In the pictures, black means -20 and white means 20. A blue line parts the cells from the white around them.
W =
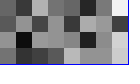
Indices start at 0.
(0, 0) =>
-4
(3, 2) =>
-10
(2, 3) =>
3
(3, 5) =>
3
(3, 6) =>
3
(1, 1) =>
3
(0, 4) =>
-4
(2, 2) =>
4
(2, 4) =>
1
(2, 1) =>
-18

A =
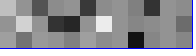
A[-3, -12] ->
10
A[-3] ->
[10, 3, -7, 2, 3, -11, 2, 3, 0, -12, 3, 2]
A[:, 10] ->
[3, 3, 3]
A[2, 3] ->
3
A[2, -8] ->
0
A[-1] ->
[5, -2, 4, 3, 0, 5, 2, 3, -17, 1, 3, 1]
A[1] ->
[3, 13, 3, -12, -14, 3, 17, 3, 1, 2, 3, -3]

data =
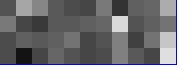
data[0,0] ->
-7
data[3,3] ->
-4
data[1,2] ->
-11
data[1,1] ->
-9
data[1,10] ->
-2
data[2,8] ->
-10
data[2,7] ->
0
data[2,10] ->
11
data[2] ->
[-8, -5, -6, -5, -2, -9, -7, 0, -10, -2, 11]
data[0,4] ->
-8
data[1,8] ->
-7

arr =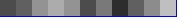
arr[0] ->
-8
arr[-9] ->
3
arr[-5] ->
-1

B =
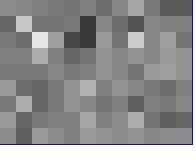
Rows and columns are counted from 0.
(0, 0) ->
2
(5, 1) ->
-3
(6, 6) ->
-2
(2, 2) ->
16
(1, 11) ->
0
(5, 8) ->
1
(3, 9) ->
1
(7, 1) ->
-4
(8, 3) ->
2
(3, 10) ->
4
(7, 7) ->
2
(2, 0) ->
-1
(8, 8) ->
3
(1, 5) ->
-11
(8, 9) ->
1
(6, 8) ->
-5
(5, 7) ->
3
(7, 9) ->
-2
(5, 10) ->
-3
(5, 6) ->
0
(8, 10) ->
2
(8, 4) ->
0
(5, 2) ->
-4
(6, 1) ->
7
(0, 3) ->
-1
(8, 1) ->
-5
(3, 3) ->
0
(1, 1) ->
11
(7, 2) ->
-1
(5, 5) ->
8

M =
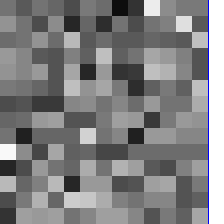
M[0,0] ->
-2
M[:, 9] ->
[17, -2, -4, 6, 10, -5, 4, -11, 4, -3, -6, 5, 1, -7]
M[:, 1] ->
[-6, -2, -2, 1, 1, -2, -7, -3, -15, 2, -8, -4, -1, 5]
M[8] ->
[-2, -15, -4, -4, -4, 13, -2, 1, -15, 4, 4, 1, 1]
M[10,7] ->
8
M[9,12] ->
-3
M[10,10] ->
-8
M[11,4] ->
-14
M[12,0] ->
-8
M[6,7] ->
1
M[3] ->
[4, 1, -6, -7, 0, -5, 10, -5, -2, 6, 4, 0, -7]
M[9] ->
[19, 2, -9, 6, -5, -4, -9, -9, -3, -3, -3, -3, -3]
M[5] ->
[-1, -2, -4, -7, 10, 3, 6, -1, -13, -5, -1, -5, 10]
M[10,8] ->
5
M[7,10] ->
-1
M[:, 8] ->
[-12, -8, -6, -2, -11, -13, -3, 4, -15, -3, 5, -7, -2, 1]
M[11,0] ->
9
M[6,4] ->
1
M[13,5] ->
1
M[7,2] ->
4
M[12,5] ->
11
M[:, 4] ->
[-8, -14, 9, 0, 6, 10, 1, -7, -4, -5, -4, -14, 12, -2]
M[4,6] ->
4
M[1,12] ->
-6
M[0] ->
[-2, -6, -2, -4, -8, -1, -3, -18, -12, 17, 2, -1, -1]
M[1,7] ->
-2
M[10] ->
[-14, -8, 4, -2, -4, 7, -2, 8, 5, -6, -8, 0, 5]
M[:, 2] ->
[-2, -8, 3, -6, 4, -4, -11, 4, -4, -9, 4, 0, 8, 4]
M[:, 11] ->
[-1, 15, -6, 0, 1, -5, -2, 4, 1, -3, 0, -7, -7, -5]

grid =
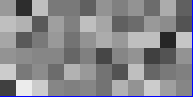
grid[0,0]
4
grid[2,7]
4
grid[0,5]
-5
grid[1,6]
6
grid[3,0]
3
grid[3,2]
1
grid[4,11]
0
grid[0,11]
-5
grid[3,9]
-10
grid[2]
[6, -6, -1, 4, -2, 3, 7, 4, 10, 10, -14, 11]
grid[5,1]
17
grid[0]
[4, -13, 10, -1, -1, -5, 3, 0, 3, -3, 7, -5]
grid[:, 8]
[3, -3, 10, 3, 10, 3]
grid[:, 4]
[-1, 0, -2, -4, 8, 0]
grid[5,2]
12
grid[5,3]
1
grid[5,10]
5
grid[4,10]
-1
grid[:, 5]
[-5, 10, 3, 0, 4, 1]

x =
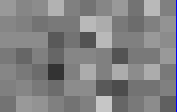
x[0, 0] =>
4
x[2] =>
[2, 2, 2, -6, -2, -7, 9, 0, 0, 4, 2]
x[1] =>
[1, 0, -2, -1, -1, 9, 7, -1, -3, 0, 3]
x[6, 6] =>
11
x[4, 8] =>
2
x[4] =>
[1, -1, -3, -12, 0, 7, 0, 7, 2, 7, -1]
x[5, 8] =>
-2
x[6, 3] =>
0
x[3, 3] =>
-4
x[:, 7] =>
[4, -1, 0, -7, 7, -8, -4]
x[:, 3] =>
[8, -1, -6, -4, -12, -3, 0]
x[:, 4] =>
[0, -1, -2, 1, 0, 2, -2]
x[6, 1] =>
4
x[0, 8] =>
-2
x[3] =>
[-1, -4, 0, -4, 1, 1, 0, -7, -1, -1, 4]
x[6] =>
[-2, 4, 3, 0, -2, 0, 11, -4, -1, 2, -5]
